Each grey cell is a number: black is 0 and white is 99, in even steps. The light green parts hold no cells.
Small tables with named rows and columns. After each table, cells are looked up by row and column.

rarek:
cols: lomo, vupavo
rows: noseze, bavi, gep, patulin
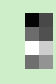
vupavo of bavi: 31
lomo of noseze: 2
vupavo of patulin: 57
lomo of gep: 99
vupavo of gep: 80
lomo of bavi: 42
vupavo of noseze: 28
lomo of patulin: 43

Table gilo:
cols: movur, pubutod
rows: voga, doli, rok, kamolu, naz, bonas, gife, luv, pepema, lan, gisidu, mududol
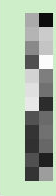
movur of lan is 19
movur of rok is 53
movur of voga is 66
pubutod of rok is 76
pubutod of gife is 17
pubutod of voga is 5
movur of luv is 32
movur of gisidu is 31
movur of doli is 70
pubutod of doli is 79
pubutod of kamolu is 98
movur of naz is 82
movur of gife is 90
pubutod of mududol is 61
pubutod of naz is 49
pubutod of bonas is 44
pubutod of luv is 41
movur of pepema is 20
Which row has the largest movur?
gife

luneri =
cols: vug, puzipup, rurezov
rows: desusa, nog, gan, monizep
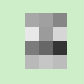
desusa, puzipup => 62
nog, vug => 90
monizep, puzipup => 77
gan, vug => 48
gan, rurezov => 20
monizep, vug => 72
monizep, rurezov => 73
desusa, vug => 65

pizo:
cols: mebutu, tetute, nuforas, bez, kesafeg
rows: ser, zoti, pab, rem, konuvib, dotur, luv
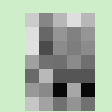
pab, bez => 49
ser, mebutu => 79
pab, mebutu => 87
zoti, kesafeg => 58
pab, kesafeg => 54
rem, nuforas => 43
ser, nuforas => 71
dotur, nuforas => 3
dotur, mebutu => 59
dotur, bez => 65
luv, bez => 57
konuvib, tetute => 72
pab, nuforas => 54
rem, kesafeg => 43
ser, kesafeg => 71
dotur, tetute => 53
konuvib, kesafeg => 33
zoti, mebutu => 86
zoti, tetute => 40
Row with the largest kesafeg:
ser

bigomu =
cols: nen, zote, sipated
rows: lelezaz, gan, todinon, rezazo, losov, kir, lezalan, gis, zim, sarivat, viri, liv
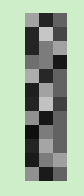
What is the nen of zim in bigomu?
6
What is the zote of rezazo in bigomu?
48
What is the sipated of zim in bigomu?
38
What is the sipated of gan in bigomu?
27
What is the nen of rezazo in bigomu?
43
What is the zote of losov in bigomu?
15
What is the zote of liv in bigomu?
10
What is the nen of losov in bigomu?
67
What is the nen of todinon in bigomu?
14
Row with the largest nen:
losov

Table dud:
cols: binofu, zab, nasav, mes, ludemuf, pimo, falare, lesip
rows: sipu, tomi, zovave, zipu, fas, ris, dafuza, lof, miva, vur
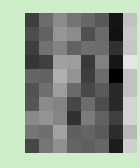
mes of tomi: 54
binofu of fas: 39
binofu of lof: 53
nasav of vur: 56
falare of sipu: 8
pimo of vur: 40
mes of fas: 57
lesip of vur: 80
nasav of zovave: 51
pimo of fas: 42
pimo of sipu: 34
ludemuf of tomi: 31
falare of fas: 0
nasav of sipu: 54
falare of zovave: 19
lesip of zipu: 89

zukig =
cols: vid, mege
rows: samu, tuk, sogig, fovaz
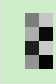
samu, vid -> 48
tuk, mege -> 4
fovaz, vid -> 57
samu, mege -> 77
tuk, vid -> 67
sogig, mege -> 78
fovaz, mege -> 2
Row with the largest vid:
tuk

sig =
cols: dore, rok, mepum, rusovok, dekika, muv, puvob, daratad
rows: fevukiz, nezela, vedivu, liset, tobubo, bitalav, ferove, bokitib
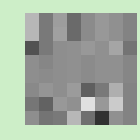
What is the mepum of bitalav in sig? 55
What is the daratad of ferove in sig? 51
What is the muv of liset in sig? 56
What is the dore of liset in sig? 55
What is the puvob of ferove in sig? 79
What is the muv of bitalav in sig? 47
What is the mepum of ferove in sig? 59
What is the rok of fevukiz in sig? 47

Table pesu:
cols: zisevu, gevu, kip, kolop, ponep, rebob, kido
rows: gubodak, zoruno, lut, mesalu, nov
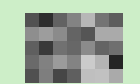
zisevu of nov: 31
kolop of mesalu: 51
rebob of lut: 39
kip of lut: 44
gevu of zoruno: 61
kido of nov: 66
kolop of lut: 40
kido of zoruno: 66
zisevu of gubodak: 32
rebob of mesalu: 70
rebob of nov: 75
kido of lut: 43
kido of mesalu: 14
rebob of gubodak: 45
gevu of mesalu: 50

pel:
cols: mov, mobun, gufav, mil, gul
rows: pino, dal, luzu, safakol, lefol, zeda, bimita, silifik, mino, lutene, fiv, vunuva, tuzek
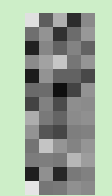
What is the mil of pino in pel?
17
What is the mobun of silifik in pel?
47
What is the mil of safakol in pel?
46
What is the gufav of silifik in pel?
39
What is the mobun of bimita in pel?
50
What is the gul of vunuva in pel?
50
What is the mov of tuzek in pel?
89
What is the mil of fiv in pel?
71
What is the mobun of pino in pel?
36
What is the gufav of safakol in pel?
77
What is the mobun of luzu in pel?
52
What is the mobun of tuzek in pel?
46
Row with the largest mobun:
lutene

